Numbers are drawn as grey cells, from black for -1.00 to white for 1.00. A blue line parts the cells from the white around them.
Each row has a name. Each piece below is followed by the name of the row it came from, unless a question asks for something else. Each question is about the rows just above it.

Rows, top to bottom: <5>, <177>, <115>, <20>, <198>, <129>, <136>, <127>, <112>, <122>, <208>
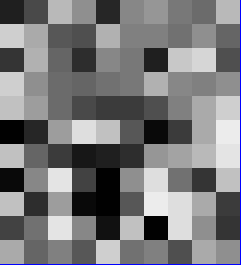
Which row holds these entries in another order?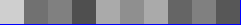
<208>
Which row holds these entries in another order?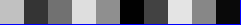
<127>
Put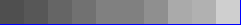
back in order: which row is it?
<177>
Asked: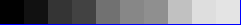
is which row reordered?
<122>
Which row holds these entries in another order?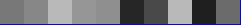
<5>
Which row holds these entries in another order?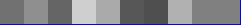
<177>
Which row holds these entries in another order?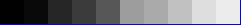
<129>

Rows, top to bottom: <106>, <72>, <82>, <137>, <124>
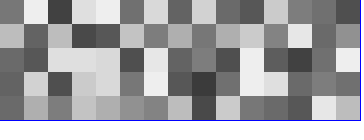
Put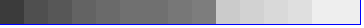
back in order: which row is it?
<137>
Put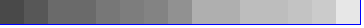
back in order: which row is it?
<124>
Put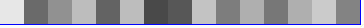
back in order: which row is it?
<72>
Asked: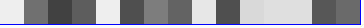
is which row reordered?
<82>
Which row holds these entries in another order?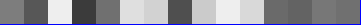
<137>
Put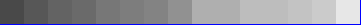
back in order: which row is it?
<72>
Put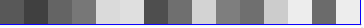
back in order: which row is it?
<106>

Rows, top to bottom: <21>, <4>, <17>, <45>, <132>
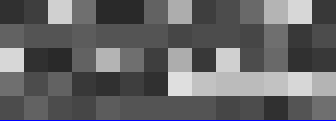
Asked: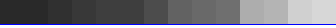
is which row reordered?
<21>
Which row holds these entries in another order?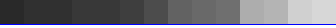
<17>
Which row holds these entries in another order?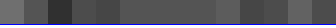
<132>
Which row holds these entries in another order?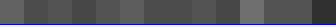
<132>
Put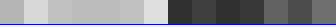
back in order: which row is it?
<45>
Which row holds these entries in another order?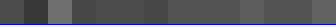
<4>

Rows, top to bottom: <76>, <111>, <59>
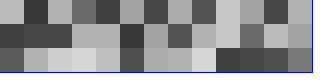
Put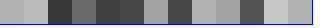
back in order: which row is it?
<111>
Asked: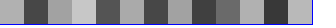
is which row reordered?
<76>

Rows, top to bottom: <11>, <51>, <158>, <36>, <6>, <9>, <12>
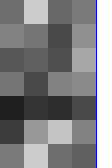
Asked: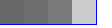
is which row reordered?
<11>
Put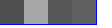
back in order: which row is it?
<158>
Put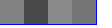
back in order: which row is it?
<36>
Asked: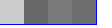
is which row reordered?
<11>
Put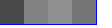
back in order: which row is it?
<51>

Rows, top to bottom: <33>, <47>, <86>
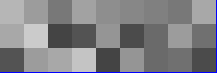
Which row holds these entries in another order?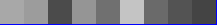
<86>
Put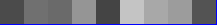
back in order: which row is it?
<86>
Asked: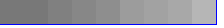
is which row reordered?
<33>

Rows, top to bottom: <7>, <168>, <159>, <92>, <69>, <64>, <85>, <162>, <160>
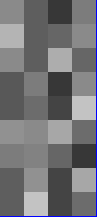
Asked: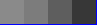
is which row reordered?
<7>
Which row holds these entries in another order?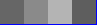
<168>
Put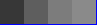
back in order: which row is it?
<7>
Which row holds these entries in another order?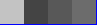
<69>
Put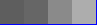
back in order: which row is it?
<159>

